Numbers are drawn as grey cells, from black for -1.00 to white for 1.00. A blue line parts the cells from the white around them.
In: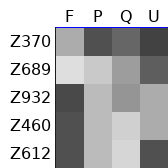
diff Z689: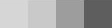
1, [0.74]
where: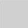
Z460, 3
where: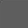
Z689, 4
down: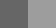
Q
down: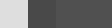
F
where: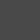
Z932, 1
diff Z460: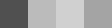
4, [0.35]

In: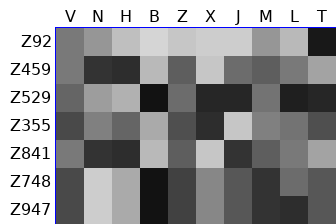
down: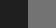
L
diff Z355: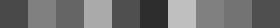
7, [0.55]

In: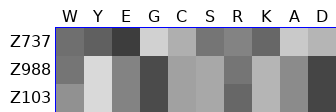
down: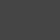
D
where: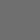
Z737, 1
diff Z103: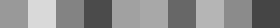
1, [0.14]
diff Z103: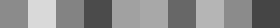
1, [0.14]

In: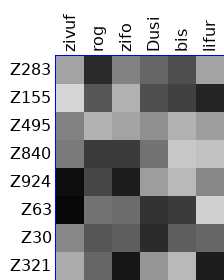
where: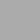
Z321, 1
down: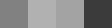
zifo
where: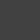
Z155, 5
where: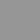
Z321, 4
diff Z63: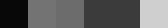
4, [-0.60]
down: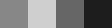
lifur

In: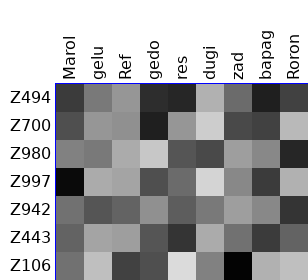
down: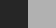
Roron
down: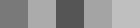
gelu
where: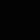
Z106, 7
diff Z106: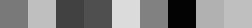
1, [-0.11]

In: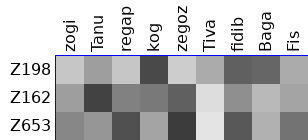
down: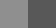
fidib
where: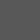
Z653, 7
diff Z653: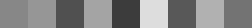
6, [0.79]

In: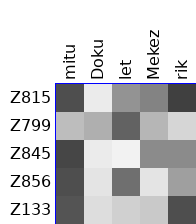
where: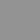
Z815, 3
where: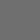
Z856, 3
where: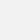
Z845, 3
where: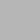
Z799, 4
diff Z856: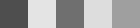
4, [0.79]
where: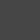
Z845, 1

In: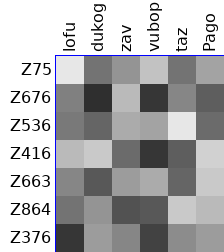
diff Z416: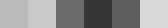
6, [0.64]
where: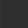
Z676, 2

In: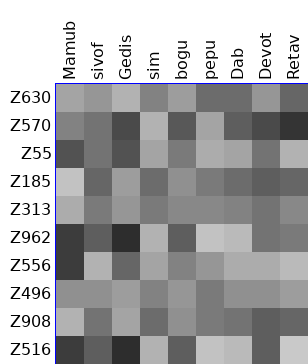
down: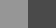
Devot
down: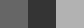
Retav

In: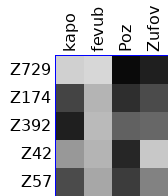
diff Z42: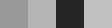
4, [0.57]
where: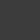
Z57, 3
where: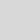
Z729, 2
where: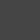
Z174, 1
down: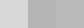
fevub
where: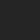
Z42, 3

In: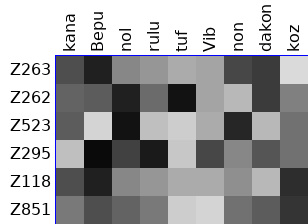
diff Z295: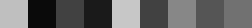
6, [-0.44]
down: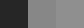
non
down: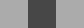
Vib

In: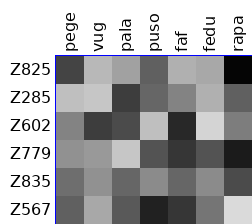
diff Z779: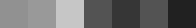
7, [-0.79]
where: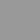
Z779, 2
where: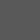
Z567, 3

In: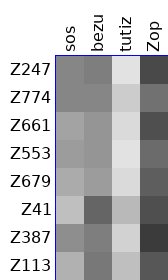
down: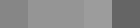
bezu
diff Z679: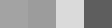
1, [0.34]
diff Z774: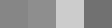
2, [0.05]
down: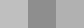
sos

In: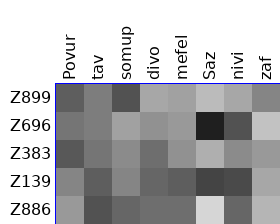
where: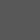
Z383, 1
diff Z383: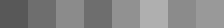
2, [-0.08]

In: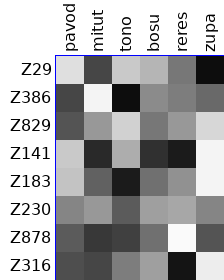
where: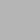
Z29, 4
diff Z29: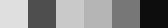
2, [-0.45]
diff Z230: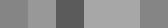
4, [0.25]
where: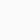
Z878, 5

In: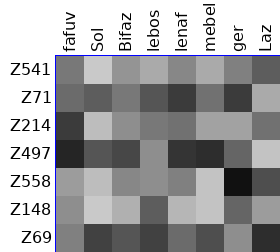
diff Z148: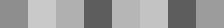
7, [-0.21]
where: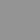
Z541, 3
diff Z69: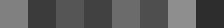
2, [-0.49]
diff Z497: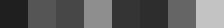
1, [-0.71]
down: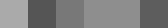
lebos

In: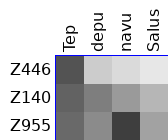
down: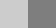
depu
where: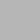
Z140, 4
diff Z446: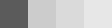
1, [-0.35]
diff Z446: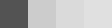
4, [0.81]

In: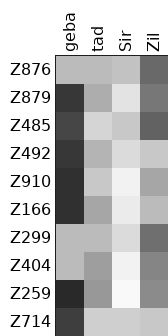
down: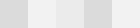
Sir
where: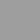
Z404, 2
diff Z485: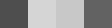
1, [-0.45]
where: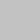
Z876, 3
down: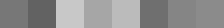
Zil
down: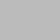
geba

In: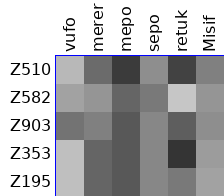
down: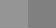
merer
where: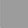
Z353, 6
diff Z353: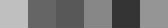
6, [0.22]
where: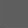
Z903, 5
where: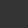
Z353, 5
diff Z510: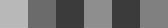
5, [-0.48]
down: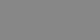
sepo

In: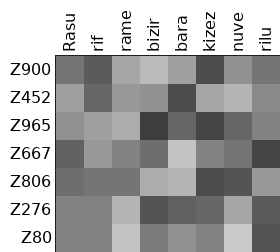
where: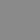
Z452, 8
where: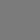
Z80, 4

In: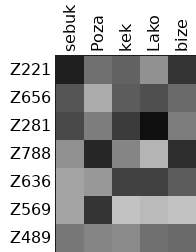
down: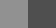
Lako
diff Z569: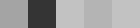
4, [0.46]

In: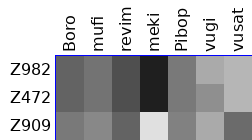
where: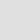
Z909, 4
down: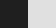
meki
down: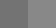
mufi

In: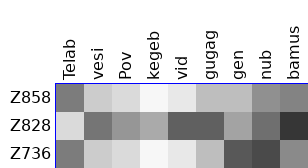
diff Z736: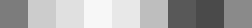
3, [0.71]
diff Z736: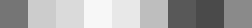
1, [-0.03]
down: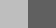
gugag
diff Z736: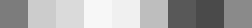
5, [0.82]
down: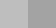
gen

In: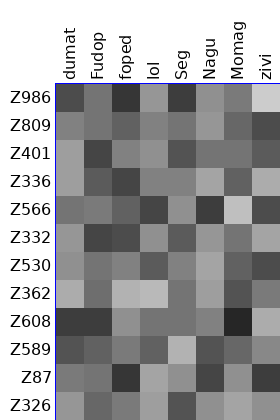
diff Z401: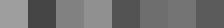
6, [-0.09]
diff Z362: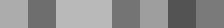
3, [0.40]
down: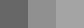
Momag
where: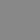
Z589, 8
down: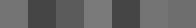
Fudop
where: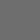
Z362, 2
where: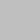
Z566, 7

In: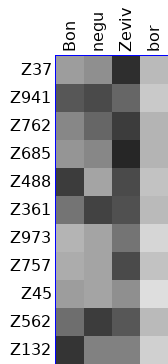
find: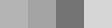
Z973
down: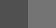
Zeviv

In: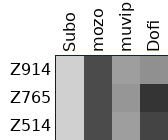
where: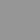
Z765, 3
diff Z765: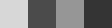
1, [0.63]
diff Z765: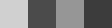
4, [-0.59]

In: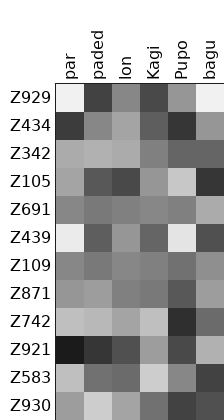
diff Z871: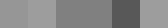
4, [-0.05]
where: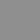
Z109, 6
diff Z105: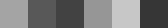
3, [-0.43]
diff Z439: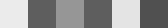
4, [-0.21]

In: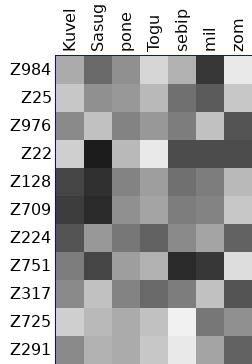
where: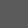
Z25, 6
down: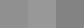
pone
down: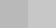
zom
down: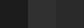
Sasug

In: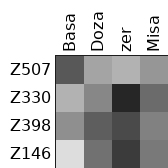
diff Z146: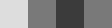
2, [-0.11]
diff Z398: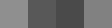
2, [-0.26]

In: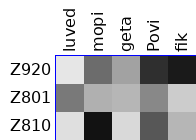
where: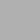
Z801, 2
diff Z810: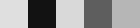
4, [-0.32]
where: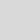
Z810, 3
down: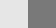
luved
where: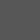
Z810, 4

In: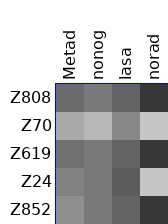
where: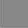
Z70, 3
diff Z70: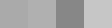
2, [0.44]

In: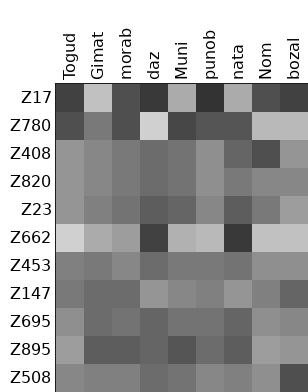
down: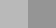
bozal
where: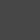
Z780, 5
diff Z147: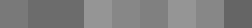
8, [0.00]
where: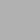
Z662, 5

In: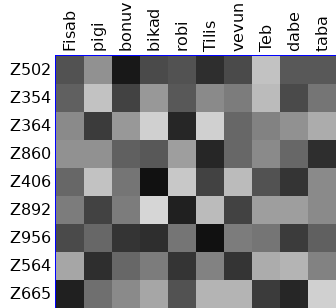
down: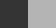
vevun
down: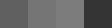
bonuv
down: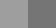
Teb

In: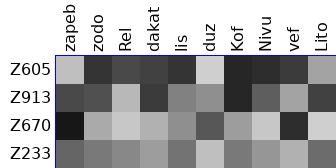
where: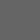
Z233, 1
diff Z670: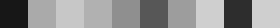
8, [0.56]
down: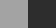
vef
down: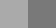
zodo
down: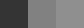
lis
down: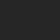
Kof

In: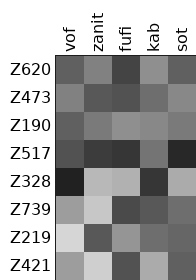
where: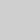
Z421, 2
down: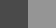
fufi
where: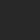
Z517, 5
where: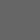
Z219, 5
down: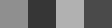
fufi
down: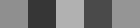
fufi
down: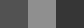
fufi

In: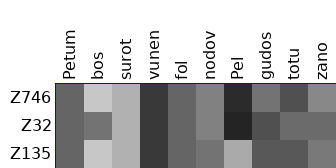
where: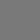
Z135, 10
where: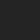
Z32, 7
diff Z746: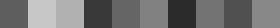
1, [-0.21]
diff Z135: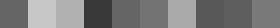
9, [-0.31]
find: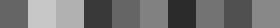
Z746
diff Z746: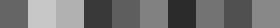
5, [-0.21]

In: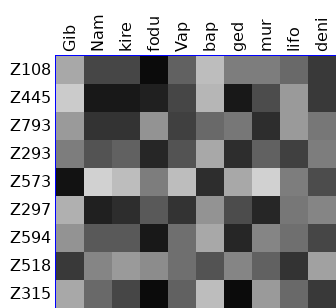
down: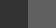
kire
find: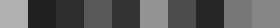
Z297
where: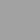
Z518, 10
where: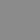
Z518, 4

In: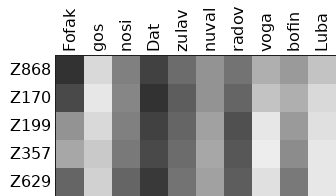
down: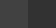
Dat
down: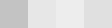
voga

